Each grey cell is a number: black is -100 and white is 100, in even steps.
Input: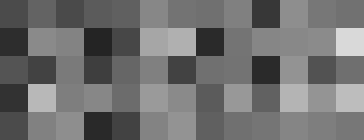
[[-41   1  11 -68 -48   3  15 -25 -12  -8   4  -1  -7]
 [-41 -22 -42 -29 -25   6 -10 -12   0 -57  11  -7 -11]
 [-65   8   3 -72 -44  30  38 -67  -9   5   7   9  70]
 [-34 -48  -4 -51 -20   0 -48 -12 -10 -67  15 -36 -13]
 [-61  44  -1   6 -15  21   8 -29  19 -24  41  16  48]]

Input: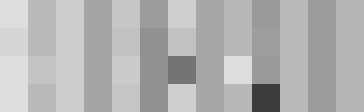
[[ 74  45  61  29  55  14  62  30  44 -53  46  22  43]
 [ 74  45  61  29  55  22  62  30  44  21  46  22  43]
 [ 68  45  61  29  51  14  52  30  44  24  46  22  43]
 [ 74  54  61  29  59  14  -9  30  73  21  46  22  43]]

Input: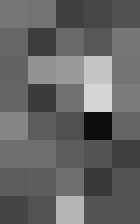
[[-46 -36  42 -35 -35]
 [ -8 -10 -50 -45 -37]
 [-20 -53 -17 -32  -7]
 [-22  14  21  54  -9]
 [-21 -54 -12  67  -3]
 [  4 -28 -37 -90 -21]
 [-13 -14 -28 -35 -51]
 [-28 -26 -14 -56 -35]]

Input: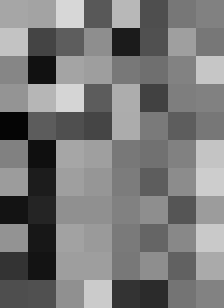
[[-39 -37  13  59 -60 -66  -9   2]
 [ 30  28  69 -31  44 -39  -7   1]
 [ 53 -47 -27  11 -79 -37  25  -7]
 [  5 -87  29  24  -6 -13   2  55]
 [ 16  43  67 -28  36 -49  -1   1]
 [-96 -28 -38 -46  35  -4 -27  -7]
 [  1 -88  30  25  -6 -11   1  54]
 [ 22 -78  25  18  -3 -27  10  61]
 [-85 -72  13  13   1  11 -33  22]
 [ 15 -82  27  21  -4 -21   7  58]
 [-60 -85  24  24  -6  11 -24  33]]

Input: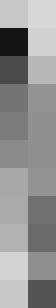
[[ 58 -34]
 [ 56  69]
 [-85  64]
 [-42  44]
 [ -9  15]
 [ -4  12]
 [  9  12]
 [ 32  15]
 [ 33 -11]
 [ 39 -17]
 [ 65  11]]

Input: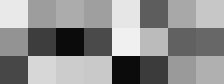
[[-44  69  60  58 -91 -54  21  38]
 [ 83  23  35  25  80 -27  32  56]
 [ 15 -52 -91 -42  88  47 -24 -19]]
